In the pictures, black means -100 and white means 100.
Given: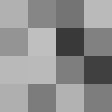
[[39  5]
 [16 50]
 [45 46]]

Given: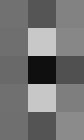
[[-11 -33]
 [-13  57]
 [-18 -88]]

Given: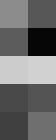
[[ 10 -32]
 [-28 -95]
 [ 60  64]]

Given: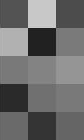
[[-35  57]
 [ 39 -74]
 [ -5   3]]

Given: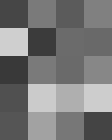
[[-45  -4]
 [ 62 -54]
 [-55  -4]]

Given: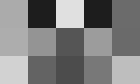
[[ 34 -77]
 [ 36  16]
 [ 65 -22]]

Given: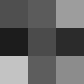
[[-38 -29]
 [-78 -41]
 [ 53 -27]]

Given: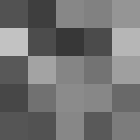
[[-36 -51]
 [ 52 -40]
 [-31  28]]
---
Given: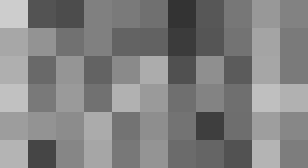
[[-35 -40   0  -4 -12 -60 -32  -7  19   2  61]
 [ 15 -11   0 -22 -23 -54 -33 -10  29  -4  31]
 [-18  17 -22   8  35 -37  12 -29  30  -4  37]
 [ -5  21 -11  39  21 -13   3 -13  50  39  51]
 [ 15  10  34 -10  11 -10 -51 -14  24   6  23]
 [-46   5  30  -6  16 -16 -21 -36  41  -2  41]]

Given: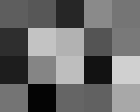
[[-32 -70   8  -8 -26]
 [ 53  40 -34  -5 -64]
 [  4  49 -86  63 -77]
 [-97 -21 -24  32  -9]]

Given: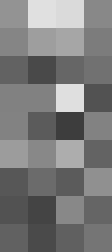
[[ 76  71   7  15]
 [ 24  30  -3   4]
 [-43 -20 -11 -23]
 [  1  75 -36   1]
 [-29 -52   2   2]
 [  7  36 -22  22]
 [-16 -29  13 -32]
 [-47   7 -21 -36]
 [-42 -25  -8 -24]]

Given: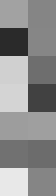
[[  4  27]
 [  5 -67]
 [-14  63]
 [-49  66]
 [ 25  23]
 [-15 -11]
 [  4  82]]

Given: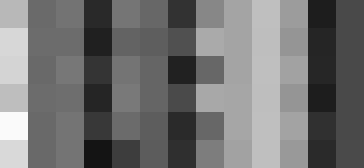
[[-17 -10 -68  -8 -19 -61   6  29  50  22 -77 -43  44]
 [-15 -15 -75 -22 -26 -37  33  29  49  17 -71 -43  69]
 [-18  -7 -59  -9 -21 -74 -19  29  50  27 -70 -43  66]
 [-15 -14 -71  -5 -21 -42  32  30  49  17 -77 -43  49]
 [-18  -9 -56 -16 -27 -67 -19  30  50  28 -62 -43  96]
 [-18  -9 -84 -52 -28 -63  -2  27  50  20 -67 -42  70]]

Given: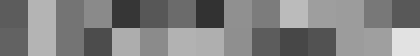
[[ 41  -9   8 -58 -32 -16 -61  13  -3  47  24  22  -6 -31 -28]
 [ 41  -9 -40  36   9  40  37  12 -28 -44 -36  22  25  77 -23]]
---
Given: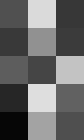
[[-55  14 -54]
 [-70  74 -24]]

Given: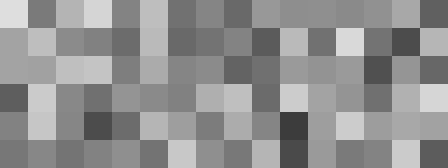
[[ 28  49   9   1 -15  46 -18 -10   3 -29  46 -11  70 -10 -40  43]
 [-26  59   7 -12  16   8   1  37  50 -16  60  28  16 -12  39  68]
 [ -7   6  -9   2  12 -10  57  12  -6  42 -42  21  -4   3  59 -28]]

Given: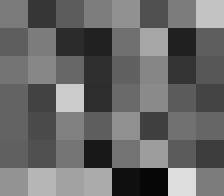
[[-26  -3 -66 -74 -13  30 -75 -26]
 [-22 -48  59 -65 -17   8 -29 -47]
 [-25 -37  -8 -81 -10  23 -29 -53]]

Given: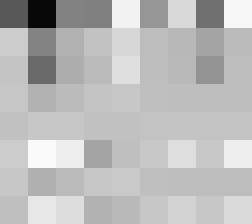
[[60  3 39 52 69 48 44 29 46]
 [55 40 47 54 56 50 49 49 49]
 [60 96 86 29 50 57 74 57 86]
 [50 81 73 40 45 56 65 55 71]]

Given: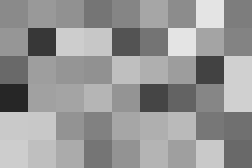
[[ 18 -57  61  56 -35  -9  79  29   3]
 [-70  26  29  42  16 -46 -22   5  63]
 [ 61  50  34  -8  15  41  25  58 -18]]

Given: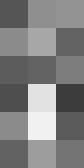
[[  9  31 -22]
 [-39  77 -53]
 [-23  23  -9]]
